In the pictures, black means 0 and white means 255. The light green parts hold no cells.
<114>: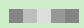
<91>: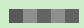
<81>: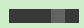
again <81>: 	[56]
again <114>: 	[132]
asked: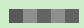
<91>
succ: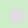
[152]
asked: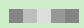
<114>
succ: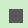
[143]

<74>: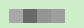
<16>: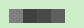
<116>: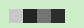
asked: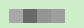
<74>
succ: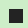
[116]

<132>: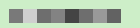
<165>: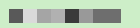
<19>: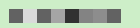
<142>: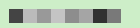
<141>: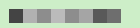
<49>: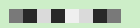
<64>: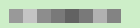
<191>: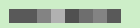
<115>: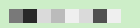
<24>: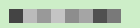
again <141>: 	[141]
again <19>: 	[98]

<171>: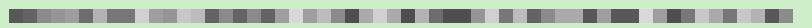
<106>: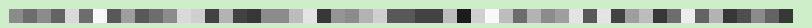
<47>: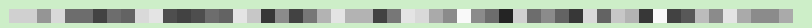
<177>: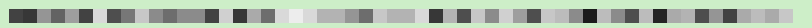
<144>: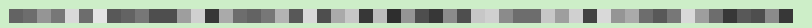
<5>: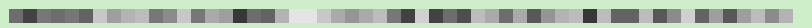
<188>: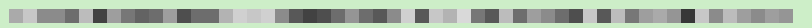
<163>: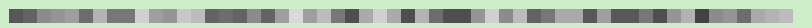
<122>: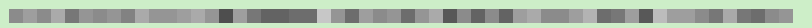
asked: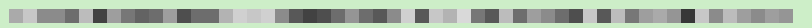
<188>
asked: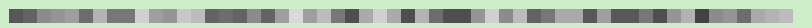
<163>
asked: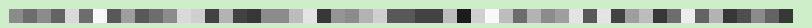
<106>
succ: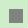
[170]

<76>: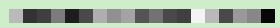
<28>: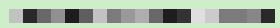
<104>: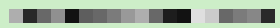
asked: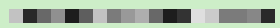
<28>
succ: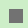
[73]
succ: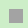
[84]
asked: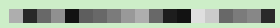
<104>

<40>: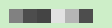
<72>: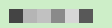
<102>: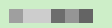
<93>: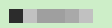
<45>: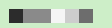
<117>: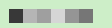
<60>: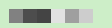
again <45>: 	[138]
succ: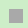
[193]
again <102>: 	[205]
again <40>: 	[77]
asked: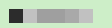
<93>

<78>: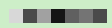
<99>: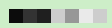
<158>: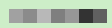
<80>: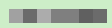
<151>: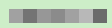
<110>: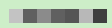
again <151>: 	[161]
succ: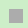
[127]
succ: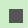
[184]
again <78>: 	[74]

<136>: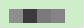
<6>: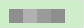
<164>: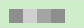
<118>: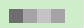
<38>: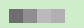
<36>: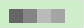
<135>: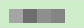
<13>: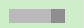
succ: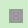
[142]
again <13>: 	[186]
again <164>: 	[142]

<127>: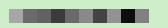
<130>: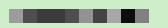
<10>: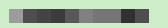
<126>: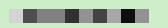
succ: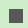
[128]
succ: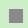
[68]
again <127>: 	[106]

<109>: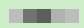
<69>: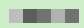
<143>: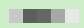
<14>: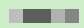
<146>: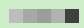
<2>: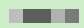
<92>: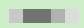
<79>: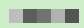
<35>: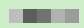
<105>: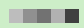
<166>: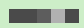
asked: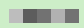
<69>
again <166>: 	[74]
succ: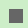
[168]

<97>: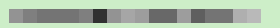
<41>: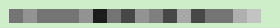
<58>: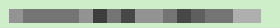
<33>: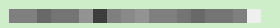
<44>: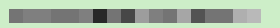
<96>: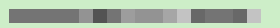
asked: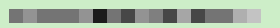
<41>
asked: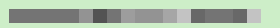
<96>
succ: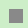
[147]

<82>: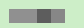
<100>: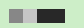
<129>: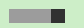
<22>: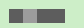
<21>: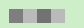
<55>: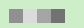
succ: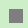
[186]
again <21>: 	[186]
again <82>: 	[144]
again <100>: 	[40]
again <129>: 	[156]
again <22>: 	[93]

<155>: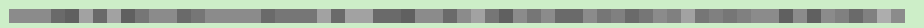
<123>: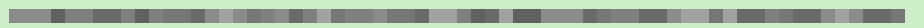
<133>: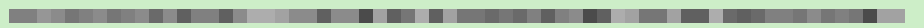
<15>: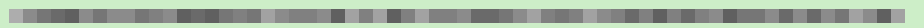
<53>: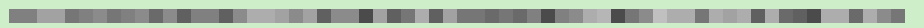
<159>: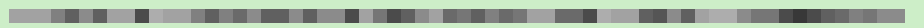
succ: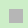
[75]
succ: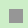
[139]
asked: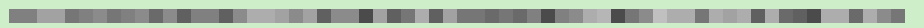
<53>
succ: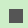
[139]

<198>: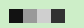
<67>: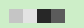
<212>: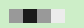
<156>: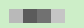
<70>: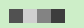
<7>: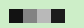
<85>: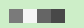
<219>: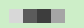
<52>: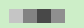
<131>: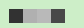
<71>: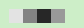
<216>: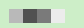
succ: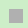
[185]
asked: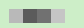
<156>

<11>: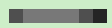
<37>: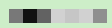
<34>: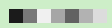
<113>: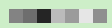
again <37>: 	[209]
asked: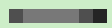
<11>
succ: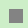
[110]
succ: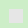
[143]

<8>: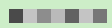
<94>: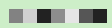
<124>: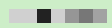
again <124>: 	[208]
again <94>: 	[34]
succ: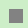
[208]
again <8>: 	[196]
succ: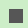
[34]
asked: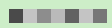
<8>

